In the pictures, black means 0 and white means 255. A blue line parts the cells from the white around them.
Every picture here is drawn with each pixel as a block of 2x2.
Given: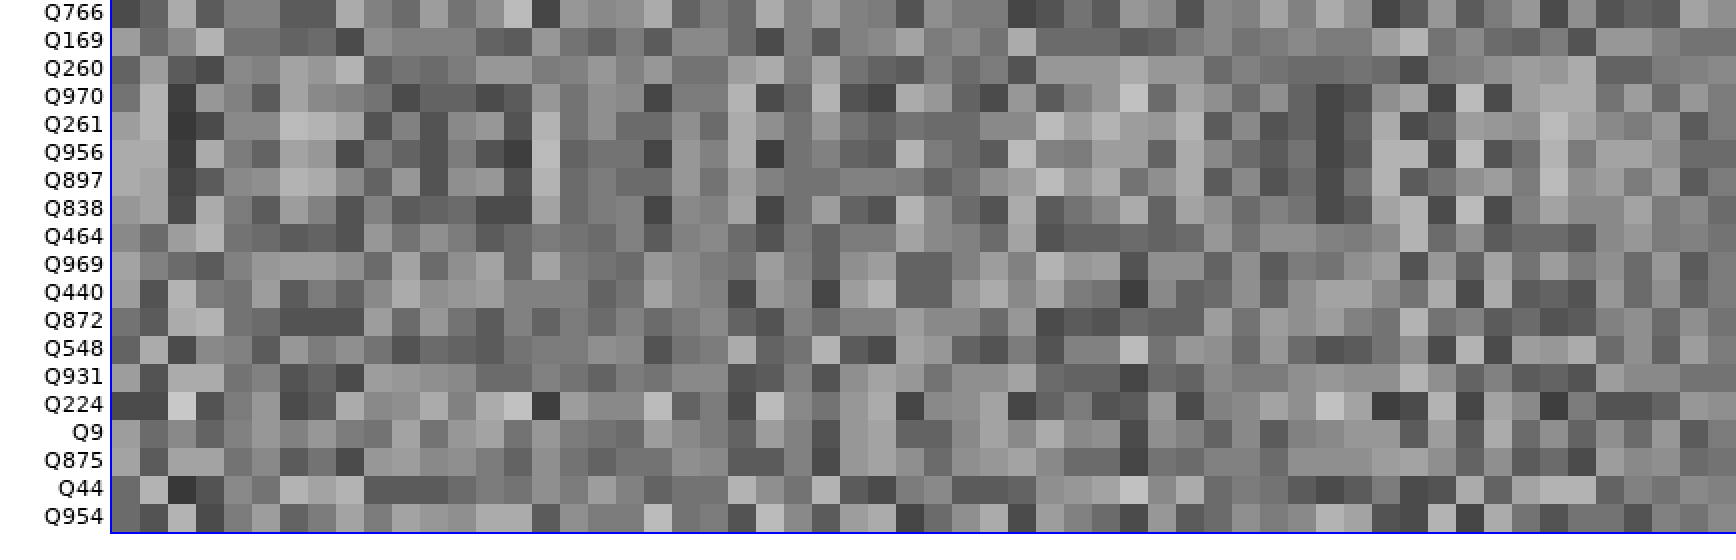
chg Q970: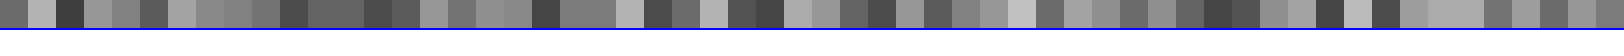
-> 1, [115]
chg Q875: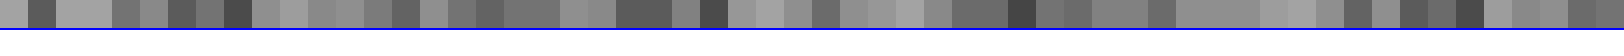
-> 10, [151]
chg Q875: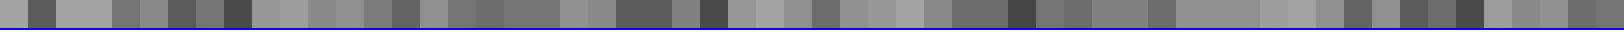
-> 18, [99]
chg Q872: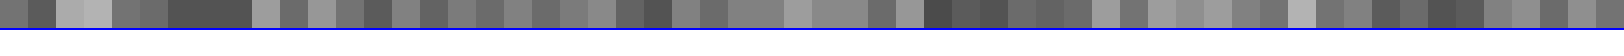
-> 39, [99]

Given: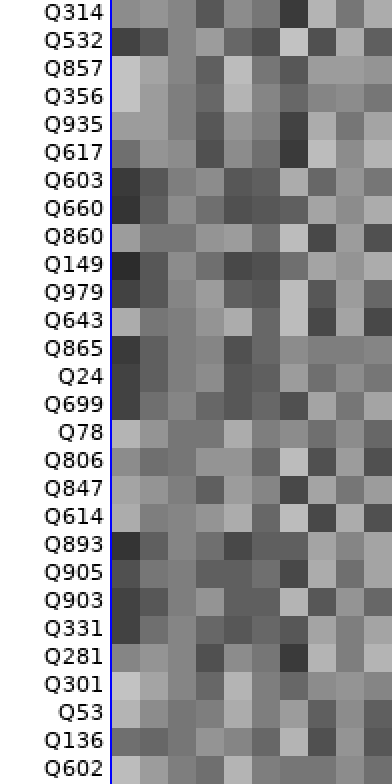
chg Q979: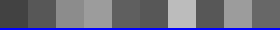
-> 3, [133]
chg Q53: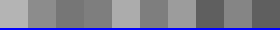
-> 9, [140]
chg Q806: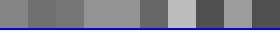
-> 1, [140]

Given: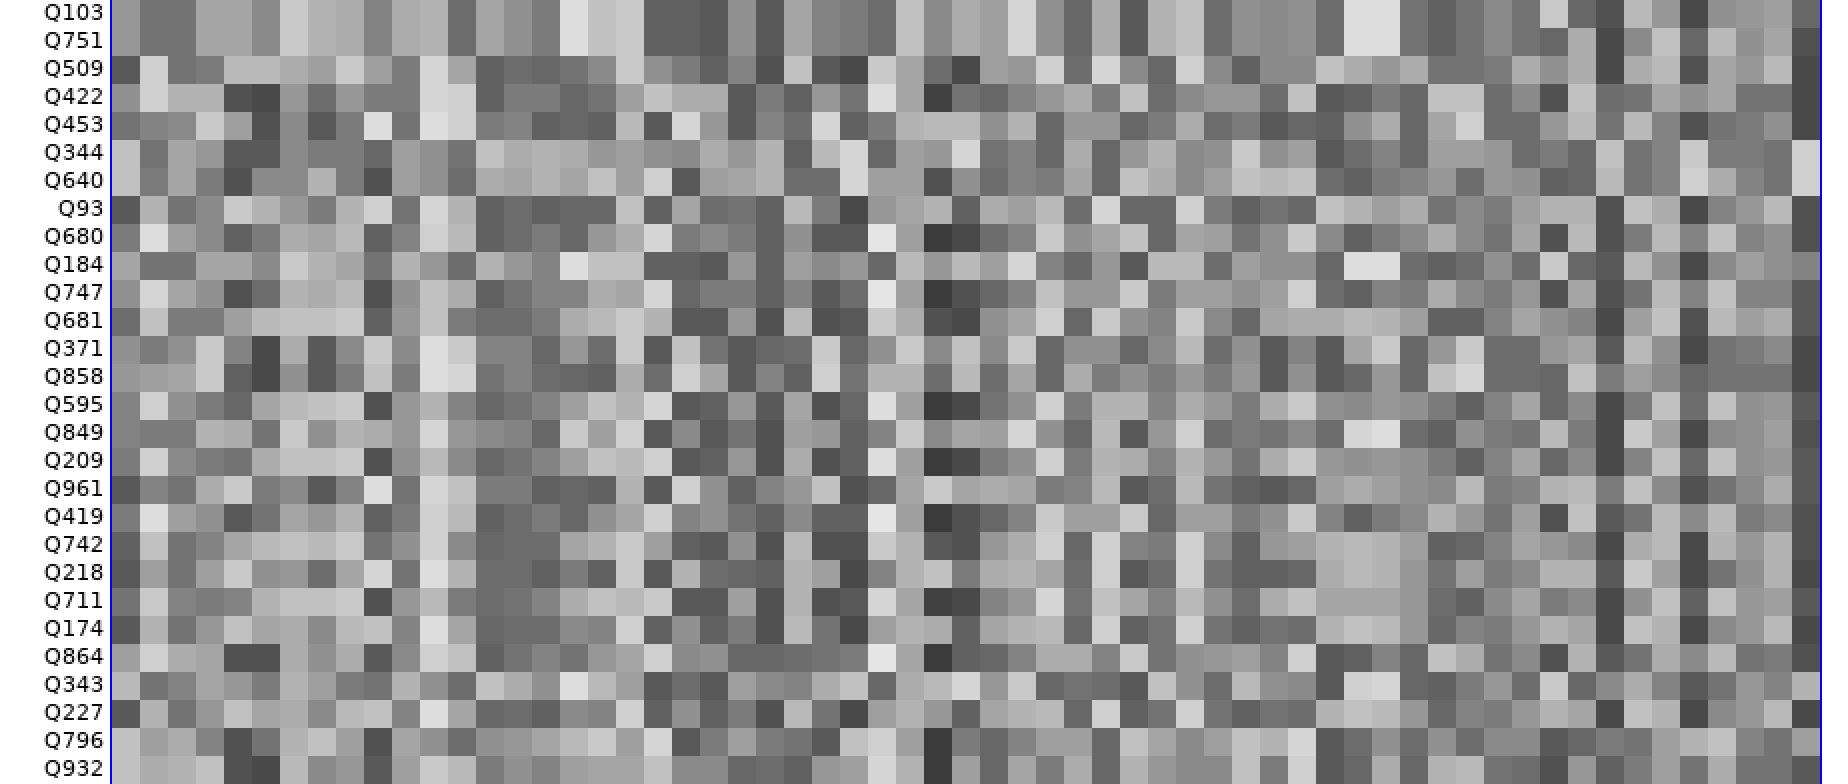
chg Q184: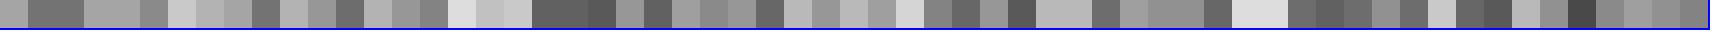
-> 19, [193]
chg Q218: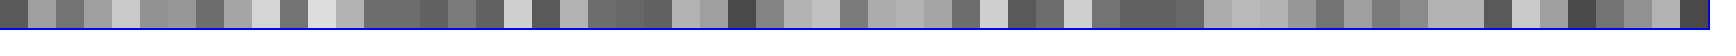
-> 19, [201]
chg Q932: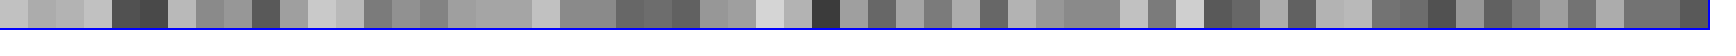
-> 47, [103]

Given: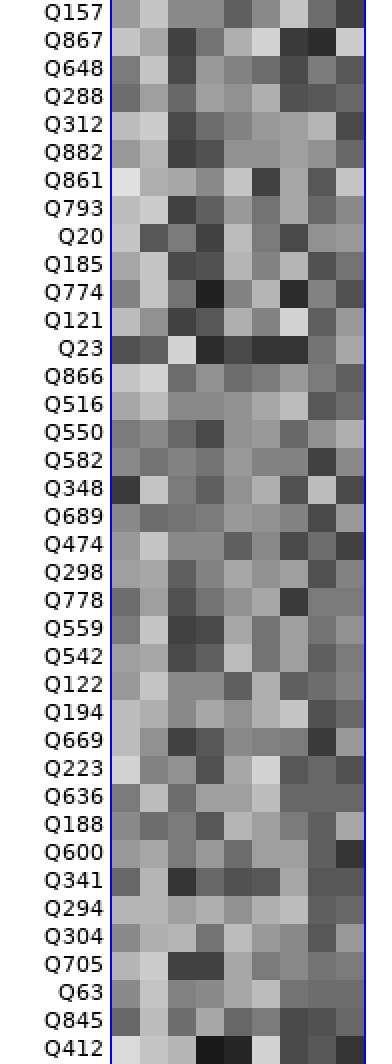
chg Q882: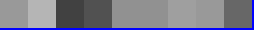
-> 8, [145]
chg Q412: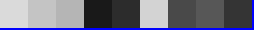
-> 5, [38]
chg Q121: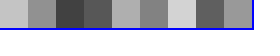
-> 1, [188]

